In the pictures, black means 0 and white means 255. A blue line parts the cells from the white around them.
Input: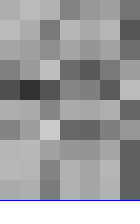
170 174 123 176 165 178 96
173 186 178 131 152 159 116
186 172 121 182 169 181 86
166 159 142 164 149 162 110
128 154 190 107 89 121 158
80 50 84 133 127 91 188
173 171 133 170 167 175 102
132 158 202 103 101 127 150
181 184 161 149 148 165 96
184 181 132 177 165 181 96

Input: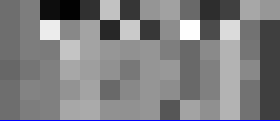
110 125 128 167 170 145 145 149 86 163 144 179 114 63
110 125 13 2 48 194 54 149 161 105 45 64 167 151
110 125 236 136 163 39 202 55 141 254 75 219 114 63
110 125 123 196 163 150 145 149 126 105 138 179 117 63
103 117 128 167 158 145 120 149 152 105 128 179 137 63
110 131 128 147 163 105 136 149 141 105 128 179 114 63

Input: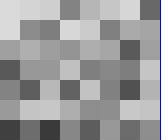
64 109 58 135 93 152 108 142
218 212 207 131 182 198 214 104
218 140 126 215 203 128 170 165
159 175 158 148 174 166 90 159
89 152 152 192 127 136 126 197
131 94 184 98 194 129 81 179
154 196 199 174 141 142 200 195

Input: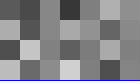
188 105 140 208 127 78 132
90 74 135 55 127 176 143
173 84 135 169 146 101 137
78 197 129 95 124 170 128

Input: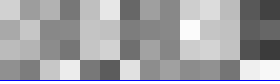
144 125 199 236 120 92 225 141 160 140 145 117 239 248
209 157 178 119 191 231 103 159 136 206 220 188 88 66
169 198 136 137 196 193 125 133 136 251 197 193 94 102
187 180 140 118 197 210 111 162 134 205 211 194 81 59

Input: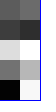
3 248
92 107
61 46
221 255
114 183

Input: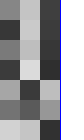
210 197 49
134 196 63
55 202 60
122 190 55
59 219 47
166 58 190
115 90 151

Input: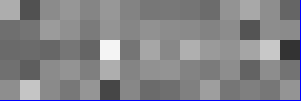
142 197 138 120 149 70 135 107 111 128 158 118 127 119 148
173 81 139 150 133 151 131 119 120 117 108 147 168 142 101
111 116 155 144 123 148 134 145 140 138 131 140 84 141 139
106 107 103 118 101 244 117 166 136 175 154 147 165 200 51
112 94 139 147 127 174 132 145 147 131 123 141 99 141 115
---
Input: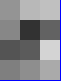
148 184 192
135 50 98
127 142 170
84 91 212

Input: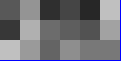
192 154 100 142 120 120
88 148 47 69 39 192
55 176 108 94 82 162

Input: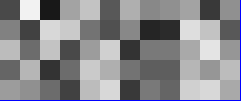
188 108 195 73 156 208 51 121 121 169 228 150
156 144 108 65 188 216 57 121 101 208 216 169
129 65 216 202 115 80 136 37 43 222 195 88
101 182 51 108 202 175 115 94 94 182 150 188
73 242 24 163 195 88 175 136 144 163 57 144

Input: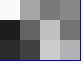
250 165 121 136
43 65 204 178
29 99 192 115

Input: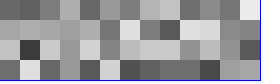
195 59 202 153 210 132 188 202 202 146 188 146 89
166 174 166 159 174 117 223 125 89 223 217 138 132
111 223 104 153 89 210 81 97 111 111 74 159 166
104 97 125 174 104 153 125 181 195 111 138 117 235

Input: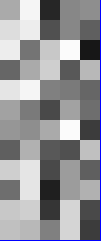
237 116 200 251 23
229 245 128 122 102
221 237 80 135 95
207 229 73 156 95
200 207 53 213 73
192 184 128 213 60
170 245 38 135 142
162 122 73 162 110
150 142 170 251 60
110 229 31 156 177
102 170 207 88 184
95 177 88 80 192

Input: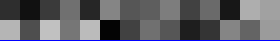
181 78 193 118 187 4 65 112 86 30 52 133 100 155
46 17 58 112 38 133 86 94 125 65 106 23 174 161
